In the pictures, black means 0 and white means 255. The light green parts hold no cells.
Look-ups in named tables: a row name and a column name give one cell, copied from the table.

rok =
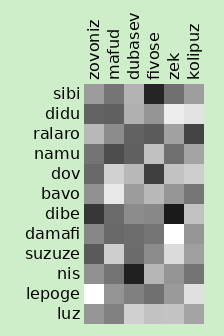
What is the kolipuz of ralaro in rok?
68
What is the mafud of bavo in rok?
232
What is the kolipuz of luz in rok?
164
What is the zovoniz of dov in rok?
105
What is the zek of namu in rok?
111
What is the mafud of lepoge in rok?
148

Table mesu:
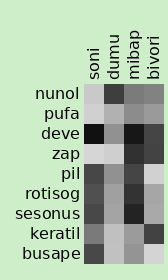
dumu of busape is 193
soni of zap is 214
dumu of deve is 145
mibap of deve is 23
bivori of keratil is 66
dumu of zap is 207
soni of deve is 17
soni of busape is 72
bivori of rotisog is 166
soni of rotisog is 80
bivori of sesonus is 169
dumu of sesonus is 164
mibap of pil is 69
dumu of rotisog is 160
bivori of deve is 69
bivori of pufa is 154
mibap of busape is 148
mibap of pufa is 140
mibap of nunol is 123
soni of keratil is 122
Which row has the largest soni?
zap

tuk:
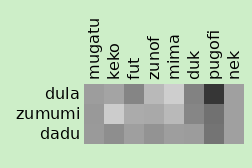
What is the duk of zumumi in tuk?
134
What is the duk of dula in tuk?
130
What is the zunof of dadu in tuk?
147
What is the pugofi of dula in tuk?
54
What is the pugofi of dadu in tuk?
116
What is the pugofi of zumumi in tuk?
113
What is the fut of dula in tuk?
133
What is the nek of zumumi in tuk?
160
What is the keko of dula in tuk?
164

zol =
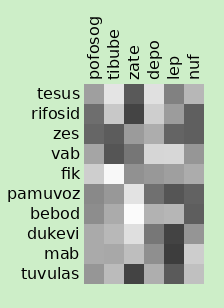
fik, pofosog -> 206
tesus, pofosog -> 159
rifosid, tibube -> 200
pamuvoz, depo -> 112
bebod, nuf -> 94
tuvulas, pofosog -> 150
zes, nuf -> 95
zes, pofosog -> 102
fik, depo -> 152
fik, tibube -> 248
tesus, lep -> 129
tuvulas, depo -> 174
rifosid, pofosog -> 110
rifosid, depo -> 206
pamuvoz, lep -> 85
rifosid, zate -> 68
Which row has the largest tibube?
fik

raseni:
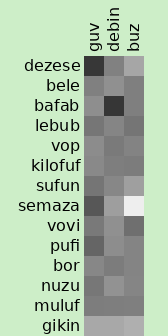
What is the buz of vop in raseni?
131
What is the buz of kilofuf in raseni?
124
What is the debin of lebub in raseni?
133
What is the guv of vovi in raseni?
121
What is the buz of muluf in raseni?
127
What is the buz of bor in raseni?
132

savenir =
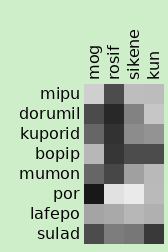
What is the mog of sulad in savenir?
76
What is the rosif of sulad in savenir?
125
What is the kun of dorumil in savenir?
198
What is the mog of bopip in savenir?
183
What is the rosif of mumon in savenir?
71
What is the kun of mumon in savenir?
185
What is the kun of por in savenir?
186
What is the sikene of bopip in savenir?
76
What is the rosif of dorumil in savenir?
40
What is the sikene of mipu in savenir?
189
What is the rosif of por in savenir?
225
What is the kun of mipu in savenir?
188
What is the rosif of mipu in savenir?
76
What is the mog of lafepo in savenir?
164
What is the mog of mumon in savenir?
102
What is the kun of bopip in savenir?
76
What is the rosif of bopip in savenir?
54

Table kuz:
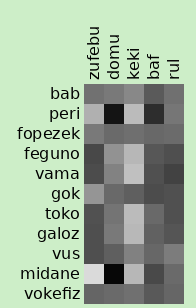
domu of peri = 20
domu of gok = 105
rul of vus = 124
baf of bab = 90
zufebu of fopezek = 121
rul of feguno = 79
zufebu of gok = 149
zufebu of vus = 79
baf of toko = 105
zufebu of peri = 176
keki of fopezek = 111
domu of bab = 121
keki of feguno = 183
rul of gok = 80

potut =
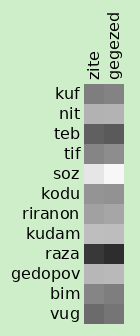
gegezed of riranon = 166
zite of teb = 96
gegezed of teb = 90
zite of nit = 178
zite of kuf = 126
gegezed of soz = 247
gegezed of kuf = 131
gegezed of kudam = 189
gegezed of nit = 179
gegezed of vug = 117
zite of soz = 230
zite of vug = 107

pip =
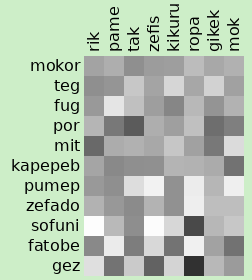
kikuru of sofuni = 215
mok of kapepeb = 114
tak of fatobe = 125
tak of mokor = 143
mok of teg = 161
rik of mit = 105
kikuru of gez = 212
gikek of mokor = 168
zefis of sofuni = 252
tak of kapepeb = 143
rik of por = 181
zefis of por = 174
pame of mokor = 174
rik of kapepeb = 165
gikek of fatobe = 162
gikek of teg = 210
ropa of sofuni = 73

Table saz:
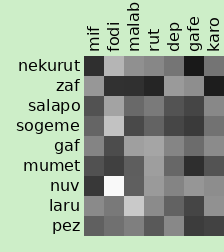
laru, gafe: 69
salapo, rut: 122
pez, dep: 136
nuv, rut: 154
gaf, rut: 165
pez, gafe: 60
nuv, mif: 56
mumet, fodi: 64
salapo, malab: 105
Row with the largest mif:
zaf

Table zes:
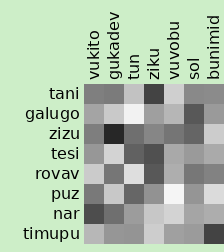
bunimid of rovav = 130
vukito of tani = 127
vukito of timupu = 183
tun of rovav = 222
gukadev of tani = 123
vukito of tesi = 151
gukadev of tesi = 211
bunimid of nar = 173
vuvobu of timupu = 160
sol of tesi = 154
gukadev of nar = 111
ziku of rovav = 88
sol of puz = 149
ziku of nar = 199
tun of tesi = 97

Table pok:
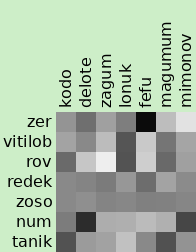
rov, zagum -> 238
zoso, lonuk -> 135
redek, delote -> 132
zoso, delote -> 143
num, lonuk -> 175
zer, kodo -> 148
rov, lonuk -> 83
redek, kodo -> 137
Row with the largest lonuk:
tanik

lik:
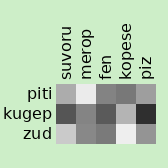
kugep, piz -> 47
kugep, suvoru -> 85
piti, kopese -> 120
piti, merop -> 235
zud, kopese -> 238
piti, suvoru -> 172
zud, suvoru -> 202
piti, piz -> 158
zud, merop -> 136
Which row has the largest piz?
piti

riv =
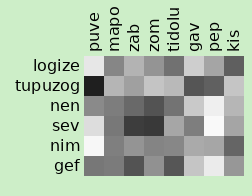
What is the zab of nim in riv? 148
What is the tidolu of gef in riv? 86
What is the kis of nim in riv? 101
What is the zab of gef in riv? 83
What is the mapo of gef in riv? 123
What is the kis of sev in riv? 165
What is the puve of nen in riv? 138
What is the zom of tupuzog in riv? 196
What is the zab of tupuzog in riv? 160
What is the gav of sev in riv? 126
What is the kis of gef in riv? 151
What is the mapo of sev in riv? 120
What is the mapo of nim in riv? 127
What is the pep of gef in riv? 235

